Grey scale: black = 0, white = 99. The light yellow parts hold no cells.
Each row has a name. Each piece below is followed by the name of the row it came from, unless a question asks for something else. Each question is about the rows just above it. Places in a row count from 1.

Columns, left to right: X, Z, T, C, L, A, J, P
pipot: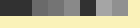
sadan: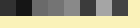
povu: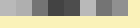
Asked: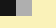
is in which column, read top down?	Z
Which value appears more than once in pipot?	[19]
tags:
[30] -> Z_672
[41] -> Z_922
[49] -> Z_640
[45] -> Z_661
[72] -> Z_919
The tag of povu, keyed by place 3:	Z_661
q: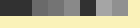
pipot
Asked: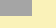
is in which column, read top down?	J

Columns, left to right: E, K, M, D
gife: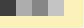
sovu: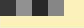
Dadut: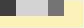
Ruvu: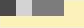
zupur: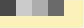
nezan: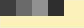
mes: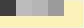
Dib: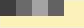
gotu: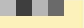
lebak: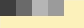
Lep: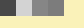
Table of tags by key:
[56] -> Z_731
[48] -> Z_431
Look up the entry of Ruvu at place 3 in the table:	Z_431
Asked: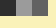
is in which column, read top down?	D
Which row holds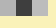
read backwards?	gotu
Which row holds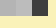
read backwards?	mes
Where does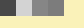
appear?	Lep
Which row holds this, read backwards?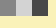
Lep
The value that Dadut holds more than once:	[82]

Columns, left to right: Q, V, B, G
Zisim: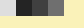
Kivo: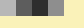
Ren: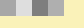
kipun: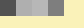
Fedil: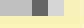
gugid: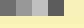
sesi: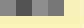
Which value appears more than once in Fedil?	[75]
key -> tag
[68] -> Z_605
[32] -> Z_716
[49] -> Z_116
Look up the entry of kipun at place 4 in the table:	Z_116
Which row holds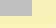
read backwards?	Fedil

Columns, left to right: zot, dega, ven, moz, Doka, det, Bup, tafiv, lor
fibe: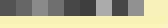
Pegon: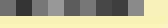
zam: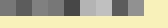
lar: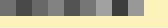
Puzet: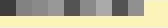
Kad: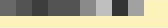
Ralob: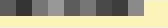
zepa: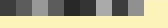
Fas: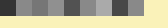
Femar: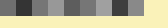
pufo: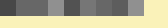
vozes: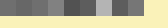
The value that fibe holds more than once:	[28]
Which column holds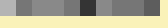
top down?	det
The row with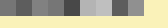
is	zam
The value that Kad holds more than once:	[32]

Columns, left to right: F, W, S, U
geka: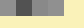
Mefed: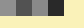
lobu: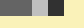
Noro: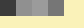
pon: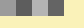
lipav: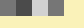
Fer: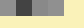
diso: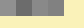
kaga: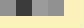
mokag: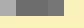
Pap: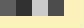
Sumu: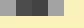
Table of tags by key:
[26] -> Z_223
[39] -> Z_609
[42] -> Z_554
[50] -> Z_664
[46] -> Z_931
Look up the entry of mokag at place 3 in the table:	Z_554
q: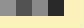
Mefed
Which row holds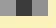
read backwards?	kaga
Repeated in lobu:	[39]
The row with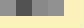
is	geka
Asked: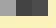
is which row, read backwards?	Sumu
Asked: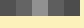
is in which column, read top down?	W

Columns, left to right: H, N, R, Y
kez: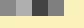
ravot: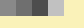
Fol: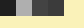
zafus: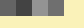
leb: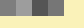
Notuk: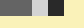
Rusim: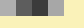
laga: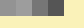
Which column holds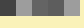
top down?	N
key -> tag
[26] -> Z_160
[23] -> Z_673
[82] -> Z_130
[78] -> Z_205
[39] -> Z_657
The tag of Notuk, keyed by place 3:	Z_130
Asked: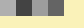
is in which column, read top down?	N
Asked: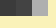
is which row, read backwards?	Fol
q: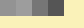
laga
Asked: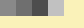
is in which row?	ravot

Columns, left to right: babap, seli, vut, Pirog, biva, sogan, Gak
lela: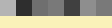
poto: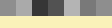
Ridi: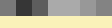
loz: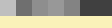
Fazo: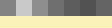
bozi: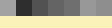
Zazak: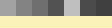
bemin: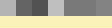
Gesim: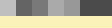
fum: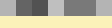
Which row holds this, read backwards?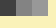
loz
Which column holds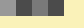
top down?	sogan

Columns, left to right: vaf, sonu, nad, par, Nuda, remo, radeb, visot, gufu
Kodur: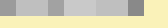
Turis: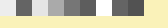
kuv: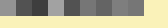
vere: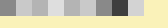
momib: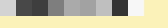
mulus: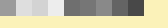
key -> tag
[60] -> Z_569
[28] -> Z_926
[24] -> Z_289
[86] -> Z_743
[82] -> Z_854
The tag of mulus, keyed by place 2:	Z_743
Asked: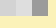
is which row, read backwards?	mulus

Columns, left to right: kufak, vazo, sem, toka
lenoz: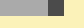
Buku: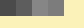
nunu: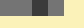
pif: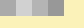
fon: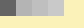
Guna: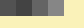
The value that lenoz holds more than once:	[66]
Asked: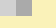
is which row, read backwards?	pif
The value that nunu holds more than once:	[45]
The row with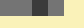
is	nunu
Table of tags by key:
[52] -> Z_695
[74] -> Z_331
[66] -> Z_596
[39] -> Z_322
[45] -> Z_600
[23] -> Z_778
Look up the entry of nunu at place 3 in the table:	Z_778
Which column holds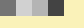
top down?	vazo

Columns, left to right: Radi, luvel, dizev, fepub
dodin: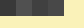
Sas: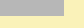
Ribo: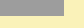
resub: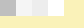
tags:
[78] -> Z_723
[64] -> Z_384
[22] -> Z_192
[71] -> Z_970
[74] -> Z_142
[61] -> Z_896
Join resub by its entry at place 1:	Z_142
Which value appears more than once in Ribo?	[61]
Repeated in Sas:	[71]
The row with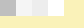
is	resub
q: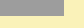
Ribo
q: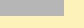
Sas

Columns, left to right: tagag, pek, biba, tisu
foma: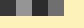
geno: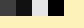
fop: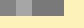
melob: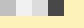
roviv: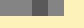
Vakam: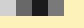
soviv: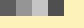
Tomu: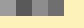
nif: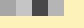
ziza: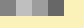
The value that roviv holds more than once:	[51]
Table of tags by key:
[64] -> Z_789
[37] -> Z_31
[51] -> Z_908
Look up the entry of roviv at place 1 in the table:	Z_908
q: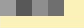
Tomu
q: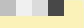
melob
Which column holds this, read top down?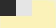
biba

